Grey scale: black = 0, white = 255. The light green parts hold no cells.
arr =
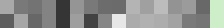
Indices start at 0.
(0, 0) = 169
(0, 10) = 160
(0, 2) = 115
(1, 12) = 163
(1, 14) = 117
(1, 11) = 173
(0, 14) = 104
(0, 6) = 121

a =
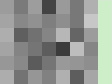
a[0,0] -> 156
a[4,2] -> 91
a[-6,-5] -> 157
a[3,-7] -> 164
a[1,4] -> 142
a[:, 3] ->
[68, 127, 133, 93, 117, 129]
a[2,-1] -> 156
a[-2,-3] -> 153
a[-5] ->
[164, 136, 145, 127, 142, 120, 199]
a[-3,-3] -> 59
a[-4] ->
[174, 95, 113, 133, 183, 101, 156]

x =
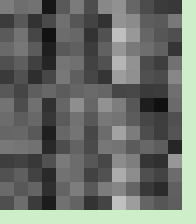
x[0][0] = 125
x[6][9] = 72
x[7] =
[115, 77, 112, 49, 102, 142, 103, 146, 125, 87, 29, 16, 106]
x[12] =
[81, 95, 66, 41, 114, 108, 66, 81, 172, 141, 79, 67, 108]
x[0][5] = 123
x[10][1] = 117
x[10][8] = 116
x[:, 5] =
[123, 86, 103, 96, 112, 95, 101, 142, 114, 116, 99, 108, 108, 125, 99]
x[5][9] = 144
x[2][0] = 90
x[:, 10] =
[76, 93, 102, 110, 75, 80, 58, 29, 70, 77, 103, 53, 79, 56, 100]
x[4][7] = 81
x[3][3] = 31
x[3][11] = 97
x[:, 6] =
[77, 67, 51, 60, 66, 70, 106, 103, 88, 71, 74, 87, 66, 89, 51]
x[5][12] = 135
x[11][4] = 122
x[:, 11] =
[59, 90, 86, 97, 62, 75, 60, 16, 61, 62, 93, 48, 67, 43, 86]
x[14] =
[79, 109, 59, 28, 113, 99, 51, 68, 192, 157, 100, 86, 94]
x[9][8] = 162
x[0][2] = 114
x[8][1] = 93
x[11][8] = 140
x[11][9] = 126
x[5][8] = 157
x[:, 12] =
[56, 120, 79, 53, 113, 135, 111, 106, 80, 84, 38, 151, 108, 96, 94]
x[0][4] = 89
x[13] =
[106, 88, 100, 47, 100, 125, 89, 124, 134, 101, 56, 43, 96]
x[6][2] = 94

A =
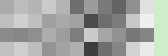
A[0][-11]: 171
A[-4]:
[171, 188, 180, 202, 180, 110, 155, 121, 99, 143, 224]
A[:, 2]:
[180, 191, 143, 189]
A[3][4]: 162
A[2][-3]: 146
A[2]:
[139, 135, 143, 173, 157, 125, 203, 166, 146, 119, 133]
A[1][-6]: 161

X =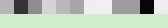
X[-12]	182
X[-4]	157
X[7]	240
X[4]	185

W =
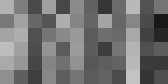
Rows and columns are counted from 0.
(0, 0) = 177
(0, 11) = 117
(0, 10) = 83
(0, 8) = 107
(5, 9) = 195
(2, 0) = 164
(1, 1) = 161
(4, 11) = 57
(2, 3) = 117
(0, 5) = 139
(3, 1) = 160
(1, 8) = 103
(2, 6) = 91
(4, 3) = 133
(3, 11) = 93
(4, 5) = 145
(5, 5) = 116
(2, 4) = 137
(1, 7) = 164
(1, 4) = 174
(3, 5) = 156
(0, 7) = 53
